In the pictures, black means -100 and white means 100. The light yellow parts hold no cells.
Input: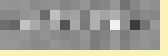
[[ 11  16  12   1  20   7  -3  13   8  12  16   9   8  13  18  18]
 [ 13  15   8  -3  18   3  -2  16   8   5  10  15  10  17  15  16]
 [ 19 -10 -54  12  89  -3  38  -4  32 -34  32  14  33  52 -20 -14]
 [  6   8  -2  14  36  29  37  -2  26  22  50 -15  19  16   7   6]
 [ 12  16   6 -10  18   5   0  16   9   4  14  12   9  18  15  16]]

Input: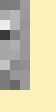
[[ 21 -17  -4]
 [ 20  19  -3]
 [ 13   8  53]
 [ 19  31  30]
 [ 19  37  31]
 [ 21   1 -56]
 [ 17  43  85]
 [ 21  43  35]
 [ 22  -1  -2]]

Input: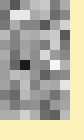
[[ 45 -24 -14  37  62  36  36]
 [ 29  20 -21  14  11  -4  24]
 [ 24  -9  18  23  45 -17  -3]
 [ 79  32  35   2  50   1  27]
 [  8   3 -23  16  42  48  24]
 [ 39  92   7  10 -80 -21  24]
 [  7  21  68  11  30 -11  34]
 [ -6  60  -2  15  26   2  18]
 [-31  58  50  34  39   3  45]
 [ 64  27 -30   4   4  36  -6]
 [  6 -15  44  33  82  81 -14]
 [ 34  -2  58  48  23 -32  12]]

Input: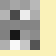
[[-34  56  95  37]
 [ 10  20 -82   1]
 [  4   3   5   3]
 [ 36  85 -43  41]
 [ 44  24  30  17]]

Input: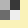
[[ 87 -15]
 [-56  41]]

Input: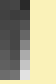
[[ 77 -10 -15]
 [ 54 -29 -25]
 [ 34 -39 -29]
 [  4 -45 -37]
 [-20 -46 -41]
 [-36 -44 -46]
 [-50 -52 -49]
 [-68 -46 -48]]

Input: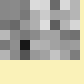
[[ -2  29  53  27  19 -34   8  41]
 [ 23  19  27  38  41 -82  12  -5]
 [-11  -6  28  27   9  -5   8  44]
 [ 68  41 -26  73  37  19 -18  -8]
 [ 42  30  28  59  37  -5   8   7]
 [ 42  70 -17  69  72   0   8   7]]

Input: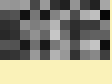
[[-51   7  -5 -61  19  40 -41  20 -44 -59 -62]
 [-90  54  38 -34  24  -6 -81 -12 -81 -36 -33]
 [-25 -24 -29 -68 -12  55 -21  14 -21 -62 -69]
 [  3 -55 -54 -64 -40  42   7  -1  12 -59 -64]
 [-95  50  37 -41  30   3 -83  -7 -87 -35 -40]
 [ 30 -73 -53  16 -75 -62  21 -44  25  17  19]]

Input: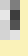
[[ 77  66]
 [-36  65]
 [-52  81]
 [ -1  61]]
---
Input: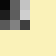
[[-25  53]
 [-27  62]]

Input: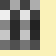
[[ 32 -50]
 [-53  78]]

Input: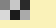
[[ 56 -67]
 [-79  33]]

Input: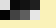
[[-94 -86]
 [-48 -26]]

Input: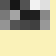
[[-83 -36]
 [ 29 -78]]

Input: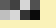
[[-49  68]
 [ 69 -60]]
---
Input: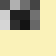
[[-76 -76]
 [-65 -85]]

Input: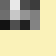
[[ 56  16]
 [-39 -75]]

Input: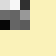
[[-21  19]
 [-21 -29]]

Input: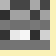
[[ 27  26]
 [-12 -12]]

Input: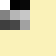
[[ 43  56]
 [-44  26]]

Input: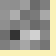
[[ 36 -10]
 [ -3   8]]
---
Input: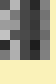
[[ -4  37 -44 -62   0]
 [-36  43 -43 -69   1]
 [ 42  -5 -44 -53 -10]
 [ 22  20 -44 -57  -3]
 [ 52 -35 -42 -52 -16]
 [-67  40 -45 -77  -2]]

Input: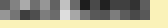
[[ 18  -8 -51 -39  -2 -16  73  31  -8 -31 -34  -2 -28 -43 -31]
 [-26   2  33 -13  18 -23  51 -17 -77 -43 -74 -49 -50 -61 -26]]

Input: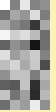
[[-14  39  22  85  12]
 [ 99   1  82   3  13]
 [-11  31  18  73  -2]
 [ 34   7  -7 -57  32]
 [ 92  62  74  47 -14]
 [-23  14  -2 -84 -12]
 [ 75  23  41  60   2]
 [ 49  67  33  57 -40]
 [ 14  52  52  -2  47]
 [-25 -30  54 -63  31]
 [ 54  -9  25 -67  44]]

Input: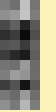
[[ 12  -5  43  -3]
 [ -1 -12  51  -9]
 [ 12  21  54  -2]
 [-42 -25 -72 -30]
 [-64 -52 -91 -38]
 [-35 -31 -54 -22]
 [-53 -68 -79 -26]
 [-10 -13  21 -16]
 [ -2  23  16 -15]
 [-51 -35 -84 -30]
 [ -6 -16  21 -14]]

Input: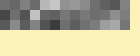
[[-30   8 -28   3 -35 -53 -13 -26 -11  -3  23  32  -8]
 [-13 -19   0 -16  44  55  14  19   9 -13 -24 -32   2]
 [-44 -14 -35  52 -20 -24  -7 -18  -5 -14 -10  11  -2]]

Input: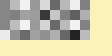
[[ 84  14 -16  26  14  37 -19 -72  47]
 [  5  47  89  20  71 -18  45  87   0]
 [  6   0  26  22 -55  55   0 -25  37]
 [  5  48  90  21  67 -18  46  90   2]]
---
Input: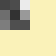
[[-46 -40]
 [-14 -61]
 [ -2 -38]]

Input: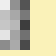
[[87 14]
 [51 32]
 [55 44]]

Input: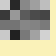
[[ 61 -69]
 [-55  19]
 [ -9  -9]]

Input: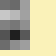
[[-11 -17]
 [ 56  44]
 [  1  -7]]

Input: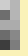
[[ 61  43]
 [-14  42]
 [ 34  35]]

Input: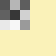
[[-33  43]
 [-24 -57]
 [ 83  94]]
